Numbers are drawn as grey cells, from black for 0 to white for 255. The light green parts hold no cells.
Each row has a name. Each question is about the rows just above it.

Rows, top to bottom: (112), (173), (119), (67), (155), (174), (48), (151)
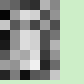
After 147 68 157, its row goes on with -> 77
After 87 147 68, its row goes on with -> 157 77
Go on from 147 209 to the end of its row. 240 36 107
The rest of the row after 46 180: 135
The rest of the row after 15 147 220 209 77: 116

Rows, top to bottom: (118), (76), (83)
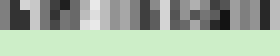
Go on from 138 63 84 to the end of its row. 158 127 147 40 188
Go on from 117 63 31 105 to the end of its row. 176 233 188 147 167 127 63 138 212 93 147 176 138 63 84 158 127 147 40
 188
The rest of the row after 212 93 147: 176 138 63 84 158 127 147 40 188
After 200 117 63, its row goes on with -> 31 105 176 233 188 147 167 127 63 138 212 93 147 176 138 63 84 158 127
 147 40 188

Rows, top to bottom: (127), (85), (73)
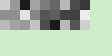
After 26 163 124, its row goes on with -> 103 185 76 56
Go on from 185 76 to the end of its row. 56

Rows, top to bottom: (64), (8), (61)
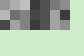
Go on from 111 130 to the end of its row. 71 80 162 59
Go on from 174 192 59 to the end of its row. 80 121 141
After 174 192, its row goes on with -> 59 80 121 141
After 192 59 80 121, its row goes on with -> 141
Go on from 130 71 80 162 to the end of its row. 59
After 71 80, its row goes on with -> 162 59
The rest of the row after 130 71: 80 162 59

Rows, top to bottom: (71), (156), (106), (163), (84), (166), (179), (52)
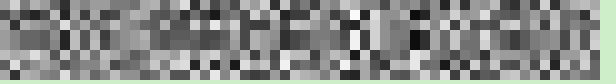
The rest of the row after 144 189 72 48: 133 60 209 48 144 178 189 168
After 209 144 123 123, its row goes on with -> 13 48 168 102 199 123 112 221 123 91 60 91 123 133 144 72 178 82 199

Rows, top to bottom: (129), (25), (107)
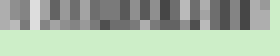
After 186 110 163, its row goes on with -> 110 79 132 70 174 174
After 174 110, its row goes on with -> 79 132 70 174 153

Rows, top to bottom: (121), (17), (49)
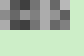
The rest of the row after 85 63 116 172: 104 184
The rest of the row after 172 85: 63 116 172 104 184
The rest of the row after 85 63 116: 172 104 184
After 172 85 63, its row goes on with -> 116 172 104 184
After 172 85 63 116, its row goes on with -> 172 104 184

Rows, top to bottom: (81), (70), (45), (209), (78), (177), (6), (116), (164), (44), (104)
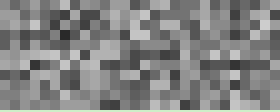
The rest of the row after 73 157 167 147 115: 104 85 94 178 178 94 147 104 138 94 138 64 104 138 127 138
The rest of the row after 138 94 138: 64 104 138 127 138
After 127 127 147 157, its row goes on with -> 104 115 187 138 127 147 115 138 115 94 104 147 115 127 138 104 147 157
 115 187 127 94 115 167

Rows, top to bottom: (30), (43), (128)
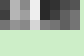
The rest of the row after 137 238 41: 50 74 84
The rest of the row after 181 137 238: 41 50 74 84
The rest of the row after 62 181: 159 238 41 62 96 116
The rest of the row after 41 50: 74 84
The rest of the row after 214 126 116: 96 116

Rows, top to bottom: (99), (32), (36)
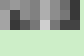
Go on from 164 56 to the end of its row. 87 119 207 119 67 67
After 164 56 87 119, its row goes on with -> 207 119 67 67

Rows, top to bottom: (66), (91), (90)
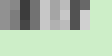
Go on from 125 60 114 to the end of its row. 199 165 199 82 208
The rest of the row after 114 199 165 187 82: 104
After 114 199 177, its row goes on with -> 187 82 208
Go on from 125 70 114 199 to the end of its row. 177 187 82 208
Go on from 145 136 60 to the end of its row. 114 199 165 187 82 104
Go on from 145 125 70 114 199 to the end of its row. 177 187 82 208

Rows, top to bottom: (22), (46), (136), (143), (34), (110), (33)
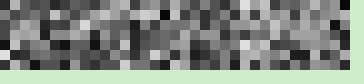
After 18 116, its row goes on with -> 71 193 40 82 94 105 149 161 50 71 128 105 128 223 161 193 61 71 82 138
 149 138 161 40
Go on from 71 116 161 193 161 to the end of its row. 116 172 205 193 8 193 61 105 50 82 128 50 172 61 181 138 161 61 161 105
 138 149 181
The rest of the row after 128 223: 161 193 61 71 82 138 149 138 161 40
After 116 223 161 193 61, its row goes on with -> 105 94 128 181 128 149 8
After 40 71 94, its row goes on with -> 105 94 172 105 149 149 50 105 61 116 105 181 94 161 161 161 128 82 30
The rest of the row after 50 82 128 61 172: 181 149 128 161 30 30 181 50 94 172

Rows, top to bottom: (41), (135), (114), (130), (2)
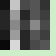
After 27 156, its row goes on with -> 38 85 62
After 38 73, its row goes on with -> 85
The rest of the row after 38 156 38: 85 62
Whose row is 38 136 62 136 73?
(114)
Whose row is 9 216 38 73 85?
(2)
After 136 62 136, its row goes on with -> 73

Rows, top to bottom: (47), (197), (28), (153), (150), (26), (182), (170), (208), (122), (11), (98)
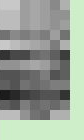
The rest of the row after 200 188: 176 167 158 125 176
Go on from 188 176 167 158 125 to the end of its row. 176
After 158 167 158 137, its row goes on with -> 176

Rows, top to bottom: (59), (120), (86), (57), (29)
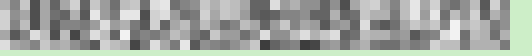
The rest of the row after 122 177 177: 177 122
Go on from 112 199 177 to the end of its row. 177 122 189 230 156 230 112 189 144 209 100 177 144
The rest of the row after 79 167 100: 167 209 100 199 156 112 189 199 112 221 230 112 132 144 199 177 199 189
 167 100 100 221 156 177 144 144 100 144 79 167 199 209 167 132 189 230
 167 209 132 112 144 189 89 209 132
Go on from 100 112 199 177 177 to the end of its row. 122 189 230 156 230 112 189 144 209 100 177 144
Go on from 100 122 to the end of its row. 132 61 70 144 156 112 156 177 122 112 112 144 122 132 209 189 189 122
 177 177 177 122
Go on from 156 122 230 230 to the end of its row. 79 209 221 156 112 122 209 167 199 189 156 100 89 100 132 132 144 100
 100 177 100 112 199 177 177 122 189 230 156 230 112 189 144 209 100 177
 144
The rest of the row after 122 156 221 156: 177 122 89 209 100 167 189 132 189 156 112 132 189 167 100 156 199 132
 167 156 89 144 156 100 221 112 89 112 167 199 177 199 132 242 177 199
 177 122 144

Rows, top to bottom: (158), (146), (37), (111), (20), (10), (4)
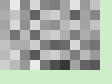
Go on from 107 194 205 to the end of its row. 173 125 173 153
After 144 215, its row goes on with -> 153 144 185 205 163 194
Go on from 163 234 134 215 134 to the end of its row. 125 163 225 153 194
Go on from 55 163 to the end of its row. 98 89
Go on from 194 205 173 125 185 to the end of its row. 153
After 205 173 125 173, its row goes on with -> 153
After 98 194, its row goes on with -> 205 163 98 163 134

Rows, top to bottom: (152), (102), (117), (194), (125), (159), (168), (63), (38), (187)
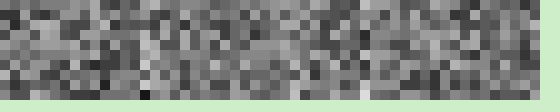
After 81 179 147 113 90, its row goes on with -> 62 62 53 113 113 113 125 22 125 147 90 147 102 125 113 102 157 147 102
 90 113 125 190 71 113 113 168 125 125 219 113 102 90 147 147 125 71 102
 135 125 102 113 71 90 90 71 157
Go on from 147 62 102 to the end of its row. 53 135 90 113 90 147 102 125 102 113 125

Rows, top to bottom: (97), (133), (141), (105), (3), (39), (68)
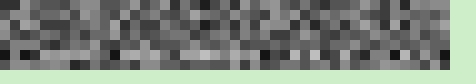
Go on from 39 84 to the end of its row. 117 49 117 161 117 49 161 39 128 105 128 161
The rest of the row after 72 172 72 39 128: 128 20 181 72 149 96 20
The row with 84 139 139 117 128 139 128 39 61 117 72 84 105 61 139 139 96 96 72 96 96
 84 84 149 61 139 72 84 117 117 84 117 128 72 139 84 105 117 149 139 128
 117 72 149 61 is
(68)
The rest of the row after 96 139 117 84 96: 128 72 96 117
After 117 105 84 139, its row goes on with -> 105 84 61 149 117 149 61 96 128 105 128 139 96 72 61 128 117 96 105 84
 117
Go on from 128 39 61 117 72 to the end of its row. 84 105 61 139 139 96 96 72 96 96 84 84 149 61 139 72 84 117 117 84 117
 128 72 139 84 105 117 149 139 128 117 72 149 61

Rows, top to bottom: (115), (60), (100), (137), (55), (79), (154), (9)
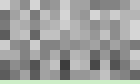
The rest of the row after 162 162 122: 131 131 151 193
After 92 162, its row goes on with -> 151 83 151 151 162 193 141 131 102
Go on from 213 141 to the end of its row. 151 204 162 162 122 131 131 151 193

